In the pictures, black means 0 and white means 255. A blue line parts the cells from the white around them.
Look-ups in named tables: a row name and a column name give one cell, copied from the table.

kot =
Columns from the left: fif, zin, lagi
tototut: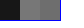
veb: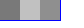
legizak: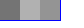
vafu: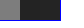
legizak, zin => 177
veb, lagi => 143
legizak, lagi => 148
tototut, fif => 23
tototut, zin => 119
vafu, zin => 35
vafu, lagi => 36
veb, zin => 193

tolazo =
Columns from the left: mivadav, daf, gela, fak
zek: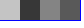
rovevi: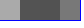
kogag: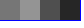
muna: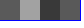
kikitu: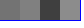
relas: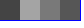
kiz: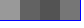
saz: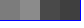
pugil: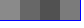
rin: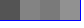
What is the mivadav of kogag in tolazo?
118
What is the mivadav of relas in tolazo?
68
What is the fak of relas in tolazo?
86
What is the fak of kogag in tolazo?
38
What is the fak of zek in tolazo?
89
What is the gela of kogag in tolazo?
79
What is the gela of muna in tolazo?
57
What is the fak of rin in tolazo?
145
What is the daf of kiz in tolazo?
98
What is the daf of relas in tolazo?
164
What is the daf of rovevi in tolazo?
83
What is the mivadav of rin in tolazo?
84
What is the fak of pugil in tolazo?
123
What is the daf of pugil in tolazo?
103
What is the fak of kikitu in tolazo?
140
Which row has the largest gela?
zek

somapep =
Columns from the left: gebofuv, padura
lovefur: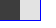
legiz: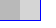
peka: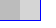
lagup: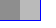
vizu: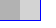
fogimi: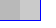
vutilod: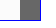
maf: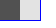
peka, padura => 213
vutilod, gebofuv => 251
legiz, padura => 213
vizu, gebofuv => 178
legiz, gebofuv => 185
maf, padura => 227
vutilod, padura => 103
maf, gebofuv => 81
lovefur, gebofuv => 61
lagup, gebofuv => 142
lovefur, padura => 227
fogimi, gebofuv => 185
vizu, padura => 211
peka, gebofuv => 188
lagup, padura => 186
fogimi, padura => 202

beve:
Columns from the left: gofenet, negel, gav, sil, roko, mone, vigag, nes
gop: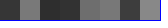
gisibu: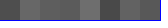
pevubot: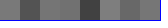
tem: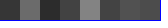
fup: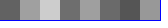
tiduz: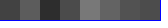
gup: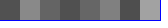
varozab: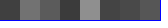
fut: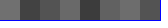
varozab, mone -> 68
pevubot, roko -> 65
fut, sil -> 105
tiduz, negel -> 92
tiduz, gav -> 45
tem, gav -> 44
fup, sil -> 110
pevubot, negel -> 83

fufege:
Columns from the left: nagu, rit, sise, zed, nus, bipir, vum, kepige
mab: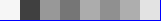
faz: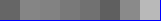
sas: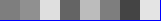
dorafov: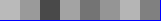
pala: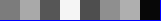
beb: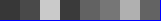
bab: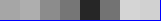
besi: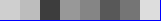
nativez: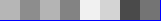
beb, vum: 176
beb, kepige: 99
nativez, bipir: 212
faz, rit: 133
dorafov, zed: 163
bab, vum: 213
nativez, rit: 141
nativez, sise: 180
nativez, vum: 74
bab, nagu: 166
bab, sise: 140
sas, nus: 188
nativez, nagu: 182
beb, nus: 98
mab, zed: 118
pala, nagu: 124
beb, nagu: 55

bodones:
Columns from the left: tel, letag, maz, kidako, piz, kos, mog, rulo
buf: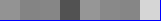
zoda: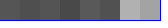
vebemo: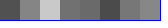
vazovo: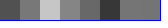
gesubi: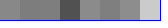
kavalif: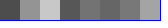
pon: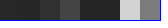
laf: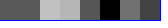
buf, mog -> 134
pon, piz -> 37
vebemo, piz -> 106
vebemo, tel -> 81
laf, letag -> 89
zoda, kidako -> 73
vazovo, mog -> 117
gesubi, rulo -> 203
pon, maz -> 48
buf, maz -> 134
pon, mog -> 211
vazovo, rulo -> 116
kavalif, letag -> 148
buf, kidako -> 82
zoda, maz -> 84
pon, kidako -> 68

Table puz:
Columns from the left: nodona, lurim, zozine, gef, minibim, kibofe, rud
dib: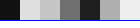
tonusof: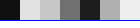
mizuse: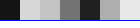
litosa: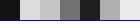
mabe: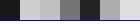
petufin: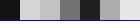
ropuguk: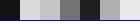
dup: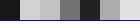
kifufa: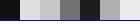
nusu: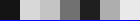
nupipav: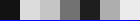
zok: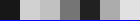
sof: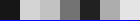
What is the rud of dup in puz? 226
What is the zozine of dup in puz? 194
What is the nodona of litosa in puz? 19
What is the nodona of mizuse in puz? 20
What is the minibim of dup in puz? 34
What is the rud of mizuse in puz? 232
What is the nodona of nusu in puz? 20
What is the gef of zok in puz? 117
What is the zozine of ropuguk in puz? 196
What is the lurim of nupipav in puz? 220
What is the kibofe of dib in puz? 175

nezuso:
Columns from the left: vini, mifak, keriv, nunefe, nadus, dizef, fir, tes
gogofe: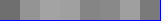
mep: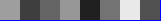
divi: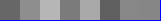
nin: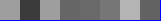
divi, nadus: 169
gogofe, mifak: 148
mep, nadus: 32
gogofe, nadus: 133
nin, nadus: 105
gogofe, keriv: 163
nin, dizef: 118
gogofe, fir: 159
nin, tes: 98
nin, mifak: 59
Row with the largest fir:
mep

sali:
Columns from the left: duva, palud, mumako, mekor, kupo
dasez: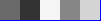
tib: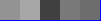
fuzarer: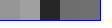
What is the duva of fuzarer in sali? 150
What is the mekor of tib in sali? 121
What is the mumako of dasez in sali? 245
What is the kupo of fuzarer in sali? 112
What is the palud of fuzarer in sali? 160
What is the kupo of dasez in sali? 212
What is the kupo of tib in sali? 109
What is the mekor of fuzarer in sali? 110
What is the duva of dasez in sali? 106
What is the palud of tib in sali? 167

